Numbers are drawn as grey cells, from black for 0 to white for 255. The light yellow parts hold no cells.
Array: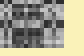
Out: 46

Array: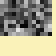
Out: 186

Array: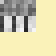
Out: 199

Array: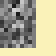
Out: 94

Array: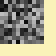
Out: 26
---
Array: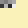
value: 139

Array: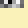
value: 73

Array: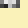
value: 133

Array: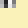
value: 176

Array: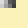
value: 219

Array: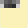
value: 151

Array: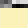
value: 102

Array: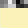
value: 119

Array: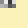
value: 139

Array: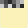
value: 114
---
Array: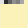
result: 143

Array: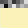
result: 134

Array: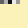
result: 20

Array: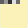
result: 50

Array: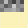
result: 173

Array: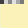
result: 225

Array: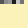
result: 28
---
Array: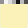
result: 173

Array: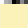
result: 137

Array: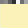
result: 126

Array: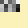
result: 129

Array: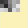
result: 161

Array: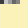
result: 131
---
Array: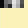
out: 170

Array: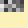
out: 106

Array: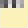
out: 216

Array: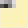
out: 124

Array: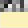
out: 64

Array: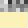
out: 118
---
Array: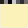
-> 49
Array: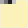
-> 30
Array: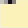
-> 17
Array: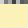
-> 92
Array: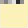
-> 42
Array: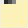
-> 78
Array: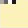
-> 254
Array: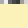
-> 156
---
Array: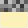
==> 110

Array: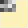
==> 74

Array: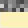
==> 86

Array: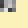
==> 154

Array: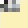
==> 179

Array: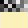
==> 56

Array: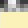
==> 175

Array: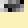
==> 202
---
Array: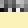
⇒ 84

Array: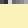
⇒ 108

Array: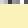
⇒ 152

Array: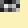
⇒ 151

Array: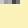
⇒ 170

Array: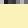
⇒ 55

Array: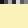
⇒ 44

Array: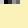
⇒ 49

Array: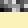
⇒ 153
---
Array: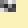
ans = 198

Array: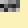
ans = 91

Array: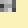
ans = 101

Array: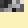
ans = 221

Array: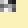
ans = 28

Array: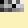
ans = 236

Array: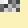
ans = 68

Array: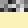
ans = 111
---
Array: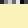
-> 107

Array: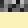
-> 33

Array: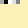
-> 255

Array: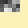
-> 116

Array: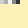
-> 243

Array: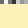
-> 53

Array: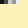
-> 203
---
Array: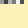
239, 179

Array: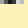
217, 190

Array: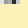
226, 199

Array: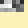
251, 239

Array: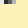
232, 181

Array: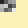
230, 204
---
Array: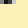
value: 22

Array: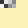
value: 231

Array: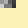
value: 174

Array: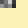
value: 123

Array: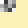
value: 57

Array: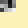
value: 105

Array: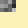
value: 116

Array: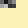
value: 22

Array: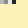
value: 138

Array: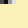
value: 17
